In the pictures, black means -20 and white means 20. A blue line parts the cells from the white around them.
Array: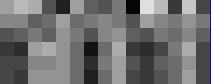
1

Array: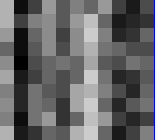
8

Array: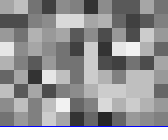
-8

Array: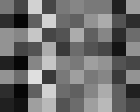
-13

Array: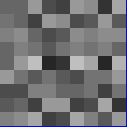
-2

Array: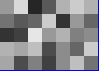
-2

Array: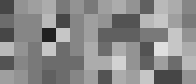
-3

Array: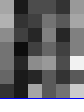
8
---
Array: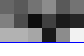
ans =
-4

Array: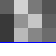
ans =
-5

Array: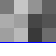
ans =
-1

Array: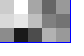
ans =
12

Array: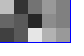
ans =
10

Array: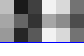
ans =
10

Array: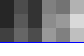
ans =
-14
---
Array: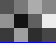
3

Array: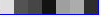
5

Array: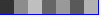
4

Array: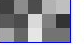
10

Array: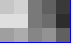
-11

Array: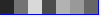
8

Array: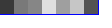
5
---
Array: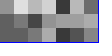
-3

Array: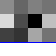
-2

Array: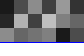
-12

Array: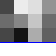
3

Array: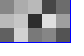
-3

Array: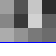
-13
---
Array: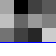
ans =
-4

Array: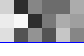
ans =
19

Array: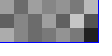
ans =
1

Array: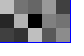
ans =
8

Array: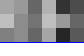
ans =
2

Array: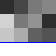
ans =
-1

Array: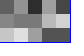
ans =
-1

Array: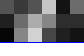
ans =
-3

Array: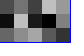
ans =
10

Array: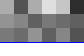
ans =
1
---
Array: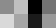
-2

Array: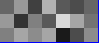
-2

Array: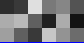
-17

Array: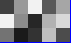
14

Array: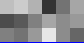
4

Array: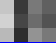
-7

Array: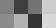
12

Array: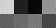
3

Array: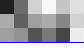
13

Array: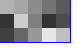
-8
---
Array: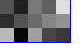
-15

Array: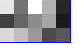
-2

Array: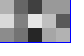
-4

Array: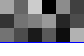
-4

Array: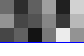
-13

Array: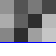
-7

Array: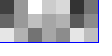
4

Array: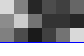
0

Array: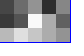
-3
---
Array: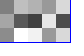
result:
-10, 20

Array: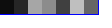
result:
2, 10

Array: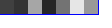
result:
-14, 16

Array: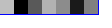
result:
8, 10

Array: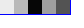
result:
-19, 17

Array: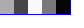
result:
19, 19
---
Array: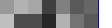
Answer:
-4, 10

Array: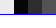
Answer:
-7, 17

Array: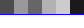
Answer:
-16, -8

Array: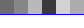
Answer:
7, -3

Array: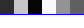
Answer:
-5, -13

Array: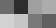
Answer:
7, 13

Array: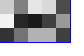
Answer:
-8, -12
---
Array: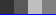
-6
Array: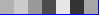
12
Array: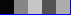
1
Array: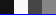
19
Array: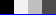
18
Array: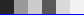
4
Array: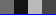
-17
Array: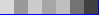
4
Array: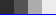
-7
